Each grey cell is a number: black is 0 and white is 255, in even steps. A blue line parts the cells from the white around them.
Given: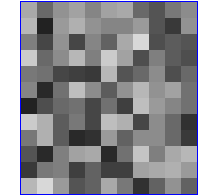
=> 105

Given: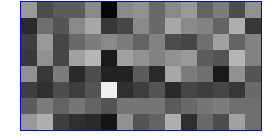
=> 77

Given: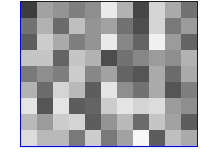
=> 162

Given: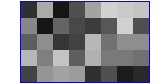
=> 170

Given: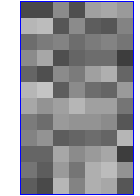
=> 73

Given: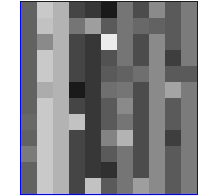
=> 201

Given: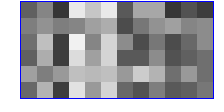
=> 133

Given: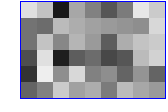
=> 195
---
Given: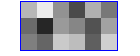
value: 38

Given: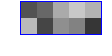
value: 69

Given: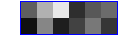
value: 134

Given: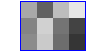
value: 209

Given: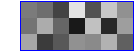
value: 172

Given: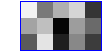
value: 191

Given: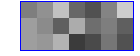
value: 139

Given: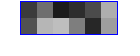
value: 182

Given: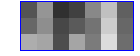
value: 142
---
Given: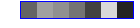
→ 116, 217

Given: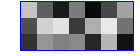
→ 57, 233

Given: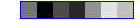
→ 39, 226

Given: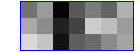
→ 67, 217

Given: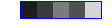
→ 123, 214

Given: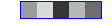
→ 54, 217

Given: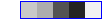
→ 83, 242

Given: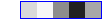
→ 141, 246
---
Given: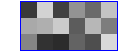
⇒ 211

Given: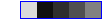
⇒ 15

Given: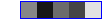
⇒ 23

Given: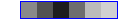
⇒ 83

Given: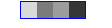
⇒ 123

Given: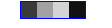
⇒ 162

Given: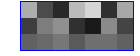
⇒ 75
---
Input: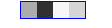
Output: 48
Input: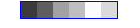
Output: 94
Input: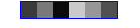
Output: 121
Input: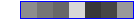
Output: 118
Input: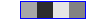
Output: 44
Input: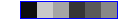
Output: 201
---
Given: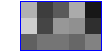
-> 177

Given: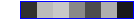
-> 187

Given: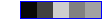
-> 162

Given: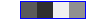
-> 144

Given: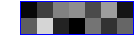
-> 157

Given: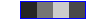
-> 117

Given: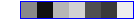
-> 210
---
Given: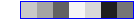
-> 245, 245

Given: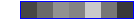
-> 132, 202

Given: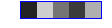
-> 117, 206

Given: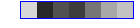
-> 61, 215

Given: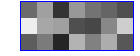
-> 79, 238

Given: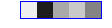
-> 169, 239
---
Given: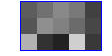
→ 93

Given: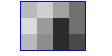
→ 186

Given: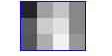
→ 36

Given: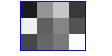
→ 27

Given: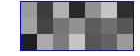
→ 154

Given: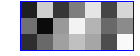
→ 31

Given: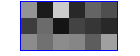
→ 148

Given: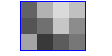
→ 99
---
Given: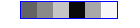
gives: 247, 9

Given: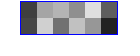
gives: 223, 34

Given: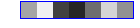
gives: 241, 38

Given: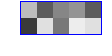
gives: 237, 58

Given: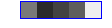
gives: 239, 43

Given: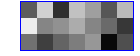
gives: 237, 9

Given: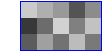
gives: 210, 56

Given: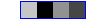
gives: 198, 2

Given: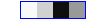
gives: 249, 15
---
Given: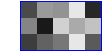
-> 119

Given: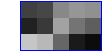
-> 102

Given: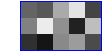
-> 137

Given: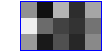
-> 80

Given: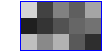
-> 178

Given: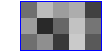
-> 57

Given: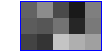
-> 196

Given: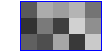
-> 166
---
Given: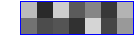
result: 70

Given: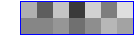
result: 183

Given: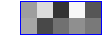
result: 143

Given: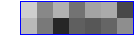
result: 101

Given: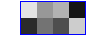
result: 78

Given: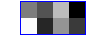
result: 148

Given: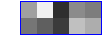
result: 192

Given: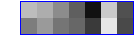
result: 231

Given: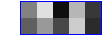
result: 204
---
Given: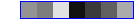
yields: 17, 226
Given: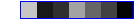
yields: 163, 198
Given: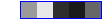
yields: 46, 231
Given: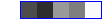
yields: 153, 250
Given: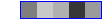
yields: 176, 200
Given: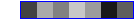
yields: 199, 199
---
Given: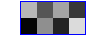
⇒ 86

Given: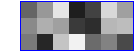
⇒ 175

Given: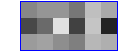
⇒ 106

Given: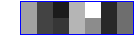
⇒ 67

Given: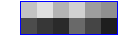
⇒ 223

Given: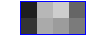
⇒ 183

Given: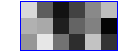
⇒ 169
